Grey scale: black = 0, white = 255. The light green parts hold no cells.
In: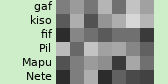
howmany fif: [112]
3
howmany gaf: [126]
1

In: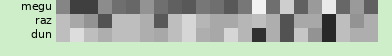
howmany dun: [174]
6
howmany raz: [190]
6
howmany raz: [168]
5
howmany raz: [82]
2
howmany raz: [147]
2

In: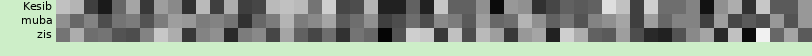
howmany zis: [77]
3
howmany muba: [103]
4

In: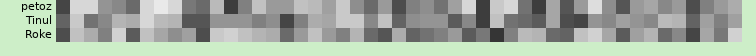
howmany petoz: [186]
2
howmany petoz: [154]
7
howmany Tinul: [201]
3
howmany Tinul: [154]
0
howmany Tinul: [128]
3
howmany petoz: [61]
3

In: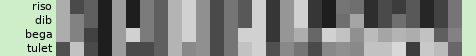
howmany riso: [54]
2
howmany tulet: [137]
4
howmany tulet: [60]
1
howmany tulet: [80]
2
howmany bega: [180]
2
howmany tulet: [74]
5

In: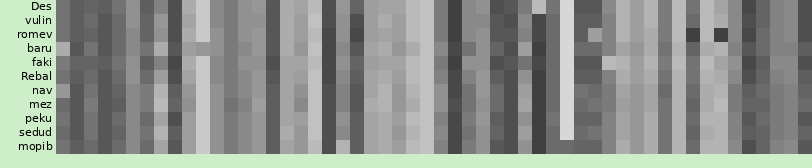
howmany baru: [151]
5
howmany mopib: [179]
4
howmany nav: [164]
4
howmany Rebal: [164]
3
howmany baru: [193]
2
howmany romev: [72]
4

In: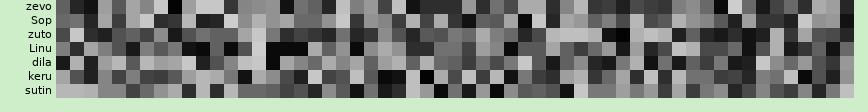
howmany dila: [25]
5
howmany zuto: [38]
6
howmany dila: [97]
5
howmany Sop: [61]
2

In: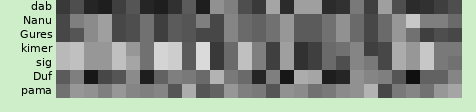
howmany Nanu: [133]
1
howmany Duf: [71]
1
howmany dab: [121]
1
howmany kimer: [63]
3
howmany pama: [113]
3

